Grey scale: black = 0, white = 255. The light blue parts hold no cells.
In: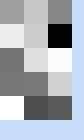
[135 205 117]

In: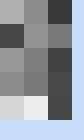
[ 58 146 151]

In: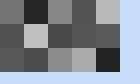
[185  86 141]

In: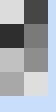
[70 46]

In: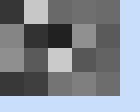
[107 144 202  63]

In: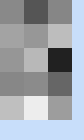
[134 151 150]

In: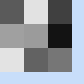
[ 64 155 227]
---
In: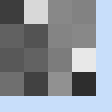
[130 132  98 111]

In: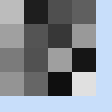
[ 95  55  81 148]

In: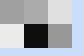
[224  14]

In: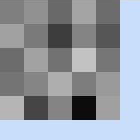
[108 132 114 133 181]

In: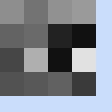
[154  34 175  82]

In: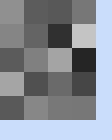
[119  48 128 165]
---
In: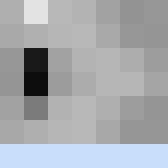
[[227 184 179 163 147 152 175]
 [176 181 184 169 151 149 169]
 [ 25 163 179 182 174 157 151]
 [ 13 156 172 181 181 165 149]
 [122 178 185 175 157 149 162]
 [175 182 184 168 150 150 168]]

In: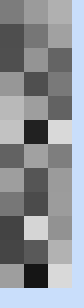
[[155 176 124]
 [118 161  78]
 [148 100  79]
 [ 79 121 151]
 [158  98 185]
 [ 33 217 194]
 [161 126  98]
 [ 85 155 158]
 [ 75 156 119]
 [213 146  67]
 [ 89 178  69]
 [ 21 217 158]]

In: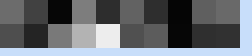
[[ 65   6 125  45  98  46   5  95 105 108]
 [ 36 121 179 237  80  92   6  47  49  78]]

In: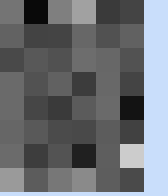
[[  9 127 161  58  68 116]
 [ 67  68 103  81  97  98]
 [ 88  81 109 103  82  73]
 [ 82  97  60 104  68 106]
 [ 70  58  91 106  19 106]
 [ 89  75  73  92  65 102]
 [ 61  83  32  94 204 107]
 [ 92 119 138  93  74 154]]

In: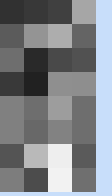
[[ 56  64 166  49]
 [148 173 100  91]
 [ 41  73  81 110]
 [ 33 143 142  57]
 [110 157 110 128]
 [104 130 110 128]
 [185 238  90  84]
 [ 76 242 111 125]]

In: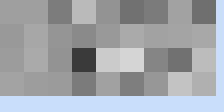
[[159 124 186 147 113 123 162 111 159]
 [167 149 138 153 170 162 164 168 153]
 [170 147  58 203 213 133 113 188 156]
 [157 155 123 161 126 151 195 176 163]]

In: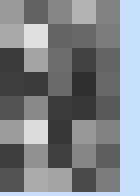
[[ 98 134 178 129 154]
 [223  99 104 125 170]
 [164 109  67  99  59]
 [ 57 106  47 101  62]
 [137  56  55  88  83]
 [219  54 152 130 156]
 [145  64 131  94  62]
 [172 162  74 124  83]]

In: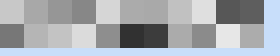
[[168 150 135 214 171 169 193 223  87  94 200]
 [181 195 219 142  49  60 171 139 231 172 119]]

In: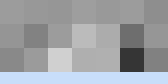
[[152 150 158 153 156 142 156]
 [130 156 187 172 110 150 149]
 [155 208 175 176  53 129 137]]
